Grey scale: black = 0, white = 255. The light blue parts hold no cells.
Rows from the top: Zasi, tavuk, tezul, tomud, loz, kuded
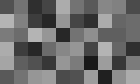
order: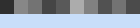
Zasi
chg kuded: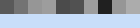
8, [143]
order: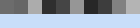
tavuk

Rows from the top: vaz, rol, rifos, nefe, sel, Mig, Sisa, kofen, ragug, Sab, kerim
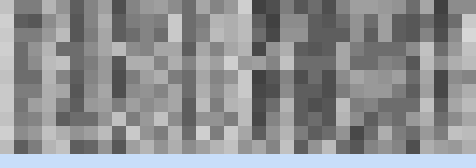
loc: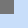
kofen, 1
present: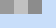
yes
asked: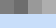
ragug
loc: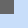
kerim, 6
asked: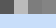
kofen

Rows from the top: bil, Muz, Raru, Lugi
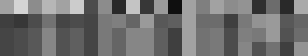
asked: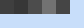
Muz
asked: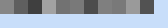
Raru

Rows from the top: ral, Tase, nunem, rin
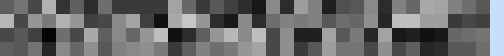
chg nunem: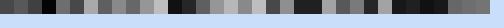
13, [44]
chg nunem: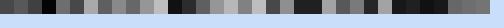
17, [137]
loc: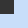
ral, 4
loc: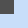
ral, 24

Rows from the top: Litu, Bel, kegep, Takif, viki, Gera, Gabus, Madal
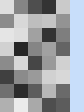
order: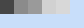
viki
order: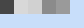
viki

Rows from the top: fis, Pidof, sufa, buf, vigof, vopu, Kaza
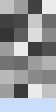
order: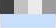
fis
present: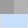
yes
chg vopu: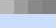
1, [164]
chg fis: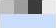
2, [65]
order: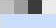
Kaza
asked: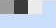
Kaza

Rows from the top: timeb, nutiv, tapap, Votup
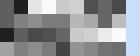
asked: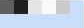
timeb
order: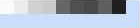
tapap
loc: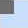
Votup, 8
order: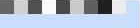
tapap
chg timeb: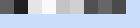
4, [202]

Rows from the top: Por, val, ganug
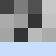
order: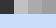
val
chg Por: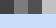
3, [199]
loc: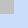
val, 3
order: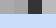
ganug
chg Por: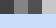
1, [124]
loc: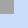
ganug, 0

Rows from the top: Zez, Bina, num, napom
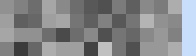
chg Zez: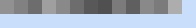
3, [166]
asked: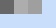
napom
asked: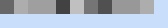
napom
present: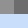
yes

